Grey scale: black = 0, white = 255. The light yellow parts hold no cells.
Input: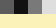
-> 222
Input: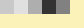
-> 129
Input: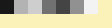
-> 243
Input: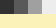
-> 237
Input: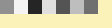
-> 111
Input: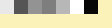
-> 7
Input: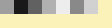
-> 209
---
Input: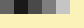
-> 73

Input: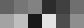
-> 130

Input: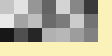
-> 150

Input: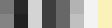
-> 212

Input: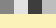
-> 61

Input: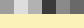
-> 178

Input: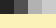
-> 178

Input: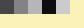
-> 182

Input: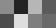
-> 182

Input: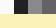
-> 138
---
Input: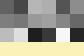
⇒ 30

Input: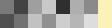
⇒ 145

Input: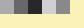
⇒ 104

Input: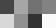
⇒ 216

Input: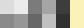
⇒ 151

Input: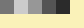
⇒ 203

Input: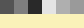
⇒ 41

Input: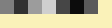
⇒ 207
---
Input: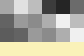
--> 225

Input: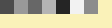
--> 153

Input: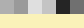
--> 154

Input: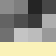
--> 126

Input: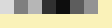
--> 127

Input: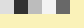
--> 49
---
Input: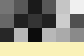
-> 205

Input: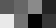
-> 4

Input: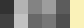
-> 119

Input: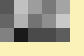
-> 143

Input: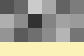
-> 162

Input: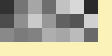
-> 84

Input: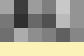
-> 187

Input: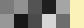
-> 213

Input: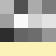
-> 212
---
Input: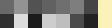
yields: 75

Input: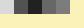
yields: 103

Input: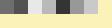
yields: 152

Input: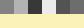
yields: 83

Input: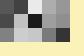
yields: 122

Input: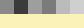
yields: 187

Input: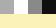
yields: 137

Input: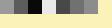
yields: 113
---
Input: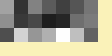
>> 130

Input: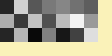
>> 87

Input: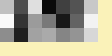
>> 223

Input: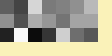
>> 214

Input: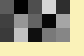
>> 78

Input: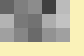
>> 140

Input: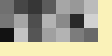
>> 54

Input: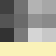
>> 179
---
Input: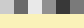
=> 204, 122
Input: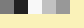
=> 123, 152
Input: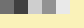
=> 112, 233
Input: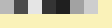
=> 184, 206
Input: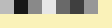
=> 187, 151
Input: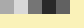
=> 170, 97
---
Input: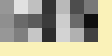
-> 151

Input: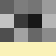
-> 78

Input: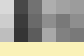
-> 190

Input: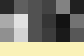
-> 144

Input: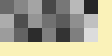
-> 156

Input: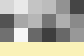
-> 112

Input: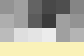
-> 187

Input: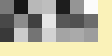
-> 57
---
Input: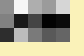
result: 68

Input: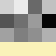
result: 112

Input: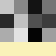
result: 193

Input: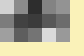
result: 59

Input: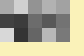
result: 108

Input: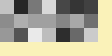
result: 134

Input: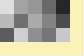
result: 171
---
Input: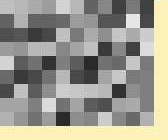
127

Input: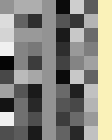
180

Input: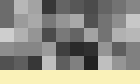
183

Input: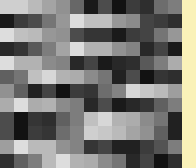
33

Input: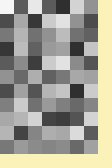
211

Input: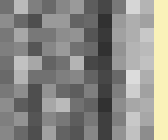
174

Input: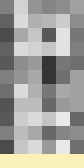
104

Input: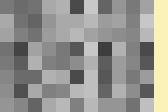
156

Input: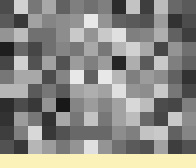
141
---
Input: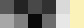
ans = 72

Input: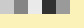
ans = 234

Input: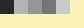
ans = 150

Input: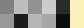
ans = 146

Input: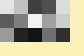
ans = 63

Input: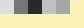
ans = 41

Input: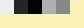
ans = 4

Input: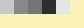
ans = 116

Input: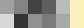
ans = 67

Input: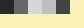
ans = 214
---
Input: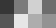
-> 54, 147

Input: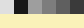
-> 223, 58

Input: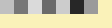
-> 192, 154

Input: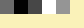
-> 107, 149

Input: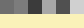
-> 110, 208

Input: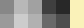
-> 135, 77

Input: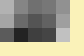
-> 178, 193

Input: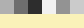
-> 176, 203

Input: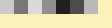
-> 202, 186
